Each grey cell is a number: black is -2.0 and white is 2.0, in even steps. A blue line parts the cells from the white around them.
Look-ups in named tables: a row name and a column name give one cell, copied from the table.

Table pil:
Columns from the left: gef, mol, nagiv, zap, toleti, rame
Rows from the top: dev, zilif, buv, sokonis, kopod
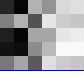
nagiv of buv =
0.6
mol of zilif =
0.8
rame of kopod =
1.1
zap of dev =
0.3
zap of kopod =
1.5
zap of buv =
0.6
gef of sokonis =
-1.7
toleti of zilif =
1.2
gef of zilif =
0.0
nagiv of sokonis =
0.2
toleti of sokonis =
1.9
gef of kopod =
-0.1
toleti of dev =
1.4
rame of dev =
1.5
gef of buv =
-1.5
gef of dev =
-1.4
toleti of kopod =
1.2

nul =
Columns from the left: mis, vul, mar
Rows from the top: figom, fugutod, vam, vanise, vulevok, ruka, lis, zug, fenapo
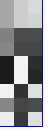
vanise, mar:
-0.9
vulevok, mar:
-1.3
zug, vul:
-0.9
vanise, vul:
-0.9
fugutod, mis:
0.6
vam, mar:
-0.8
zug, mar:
-0.8
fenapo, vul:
-1.1
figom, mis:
0.6
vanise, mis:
0.1
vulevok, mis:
-1.6
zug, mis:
0.1
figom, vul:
1.2
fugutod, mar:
1.3
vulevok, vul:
1.8
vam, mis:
0.0
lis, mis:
1.8
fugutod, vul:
1.2
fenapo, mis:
1.7
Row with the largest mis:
lis

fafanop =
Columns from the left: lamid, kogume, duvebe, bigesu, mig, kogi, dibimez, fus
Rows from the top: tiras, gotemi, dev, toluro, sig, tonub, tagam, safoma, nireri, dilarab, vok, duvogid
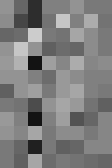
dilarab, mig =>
0.2
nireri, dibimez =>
-0.4
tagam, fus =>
-0.1
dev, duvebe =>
1.2
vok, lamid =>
-0.1
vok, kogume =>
-0.4
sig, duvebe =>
-1.7
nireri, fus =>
0.1
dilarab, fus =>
0.1
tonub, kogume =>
0.3
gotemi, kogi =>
0.0
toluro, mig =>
-0.3
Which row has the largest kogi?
sig

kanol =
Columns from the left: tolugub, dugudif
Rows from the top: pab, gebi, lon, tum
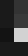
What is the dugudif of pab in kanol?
-1.2
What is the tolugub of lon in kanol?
-1.7
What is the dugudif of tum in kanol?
-1.6
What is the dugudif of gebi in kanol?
-1.1
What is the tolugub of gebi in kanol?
-1.6
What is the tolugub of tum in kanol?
-1.6
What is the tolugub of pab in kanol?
-1.6
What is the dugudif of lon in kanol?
1.3
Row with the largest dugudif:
lon

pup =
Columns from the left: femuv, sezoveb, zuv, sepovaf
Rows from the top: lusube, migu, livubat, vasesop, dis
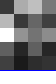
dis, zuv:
-1.3
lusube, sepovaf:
-0.1
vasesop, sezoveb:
-1.4
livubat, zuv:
-0.2
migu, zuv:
-0.4
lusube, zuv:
1.0
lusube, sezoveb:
0.7
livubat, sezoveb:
0.3
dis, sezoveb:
-1.6
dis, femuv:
-1.0
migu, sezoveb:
-1.1
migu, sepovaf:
-1.0
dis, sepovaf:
-1.2
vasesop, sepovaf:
-1.4
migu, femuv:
0.9
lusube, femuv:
-1.1
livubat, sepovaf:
0.2
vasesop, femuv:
-0.5
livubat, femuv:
2.0
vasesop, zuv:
-0.5

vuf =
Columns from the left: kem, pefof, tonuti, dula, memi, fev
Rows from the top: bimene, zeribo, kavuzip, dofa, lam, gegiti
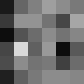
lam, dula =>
-0.1
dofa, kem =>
-0.9
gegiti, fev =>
0.1
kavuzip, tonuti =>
-0.3
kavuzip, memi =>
-0.2
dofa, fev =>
-0.6
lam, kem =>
-0.8
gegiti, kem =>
-1.5
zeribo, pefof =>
0.3
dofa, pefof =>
1.4
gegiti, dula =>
0.2
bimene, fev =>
-0.1
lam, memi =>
-1.0
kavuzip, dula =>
0.2
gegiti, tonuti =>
-0.1
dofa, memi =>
-1.8
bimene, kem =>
-1.6
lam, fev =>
-0.3
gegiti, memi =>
0.2
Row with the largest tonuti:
zeribo

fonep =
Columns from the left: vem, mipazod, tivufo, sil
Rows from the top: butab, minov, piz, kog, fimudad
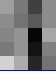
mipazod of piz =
0.3
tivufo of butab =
-1.0
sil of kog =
0.0
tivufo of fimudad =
-1.4
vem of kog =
-0.1
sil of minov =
0.2
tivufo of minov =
-0.6
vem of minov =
0.2
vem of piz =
0.1
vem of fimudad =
1.3
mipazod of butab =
-0.1
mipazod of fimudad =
0.7
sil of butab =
0.2
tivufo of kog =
-1.7
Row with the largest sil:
piz

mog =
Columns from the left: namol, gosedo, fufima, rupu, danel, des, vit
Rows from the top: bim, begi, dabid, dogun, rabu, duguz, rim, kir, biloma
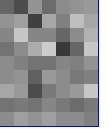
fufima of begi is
-1.0
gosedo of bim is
-0.8
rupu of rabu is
-0.2
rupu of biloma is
0.5
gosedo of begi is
0.5
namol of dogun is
-0.2
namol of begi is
0.3
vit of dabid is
0.8
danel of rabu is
0.1
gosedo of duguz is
0.3
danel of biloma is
0.2
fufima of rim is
-0.8
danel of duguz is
0.2
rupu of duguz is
0.4
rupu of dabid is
0.1
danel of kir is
-0.1
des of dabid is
0.2
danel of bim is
0.2
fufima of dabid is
0.1

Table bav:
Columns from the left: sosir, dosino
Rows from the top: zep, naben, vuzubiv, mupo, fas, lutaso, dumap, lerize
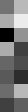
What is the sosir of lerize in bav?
-1.0
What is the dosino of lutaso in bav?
-1.3
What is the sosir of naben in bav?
0.7
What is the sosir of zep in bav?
-0.2
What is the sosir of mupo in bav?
0.7
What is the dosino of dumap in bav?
0.9
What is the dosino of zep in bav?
0.9
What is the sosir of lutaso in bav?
-0.6
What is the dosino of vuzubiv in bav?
0.3
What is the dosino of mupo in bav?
-1.0
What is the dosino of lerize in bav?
-0.5
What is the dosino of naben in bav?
1.7
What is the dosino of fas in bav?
-0.8
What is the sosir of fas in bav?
-0.4
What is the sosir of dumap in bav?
-0.3
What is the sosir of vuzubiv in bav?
-2.0
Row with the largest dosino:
naben

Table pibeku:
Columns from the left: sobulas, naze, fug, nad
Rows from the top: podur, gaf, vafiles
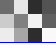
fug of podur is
-1.3
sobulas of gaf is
1.2
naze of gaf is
0.0
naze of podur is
1.6
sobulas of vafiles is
1.7
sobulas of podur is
-0.3
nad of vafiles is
1.9
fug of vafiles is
-1.3
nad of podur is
-0.7
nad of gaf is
-0.5
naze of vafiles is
0.6
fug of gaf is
1.8
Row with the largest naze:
podur

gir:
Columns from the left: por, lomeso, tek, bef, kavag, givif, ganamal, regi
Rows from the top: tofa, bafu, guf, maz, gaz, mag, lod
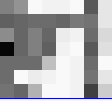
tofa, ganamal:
-0.6
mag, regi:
1.6
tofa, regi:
1.6
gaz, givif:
1.8
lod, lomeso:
-0.4
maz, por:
-1.9
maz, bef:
-0.5
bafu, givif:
-0.1
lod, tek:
0.8
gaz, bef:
1.0
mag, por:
-0.3
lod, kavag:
1.9
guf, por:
0.2
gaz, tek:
-0.3
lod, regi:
1.2
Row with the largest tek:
tofa

